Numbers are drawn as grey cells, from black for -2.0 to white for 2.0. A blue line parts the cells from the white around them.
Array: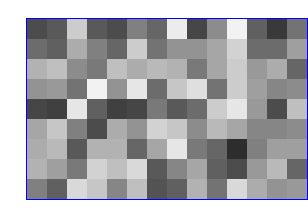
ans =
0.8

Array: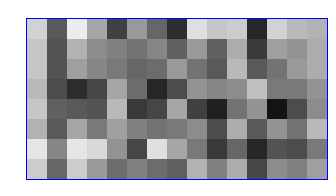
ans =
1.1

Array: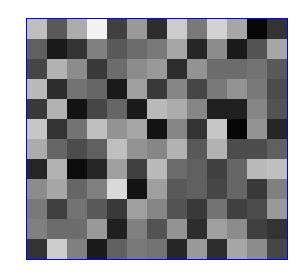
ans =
-0.9

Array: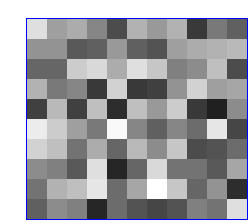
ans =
-0.4

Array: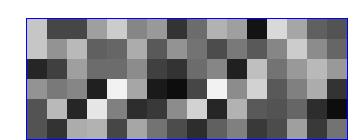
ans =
-1.4

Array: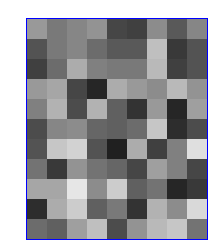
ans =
-1.0

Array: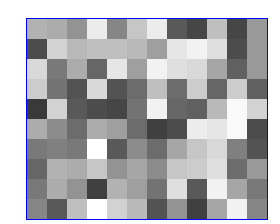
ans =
1.4

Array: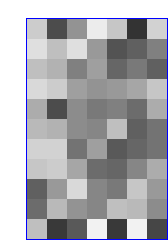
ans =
1.0
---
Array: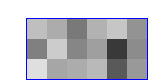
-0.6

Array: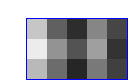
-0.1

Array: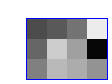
0.7

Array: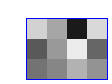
0.8

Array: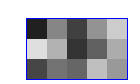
1.0

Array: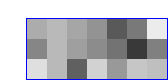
1.1
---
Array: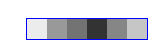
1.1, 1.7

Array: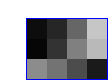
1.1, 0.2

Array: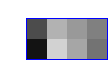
0.0, -1.7

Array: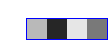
-0.1, 0.9

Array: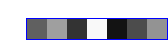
0.3, -0.5

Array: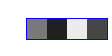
-0.9, -0.1
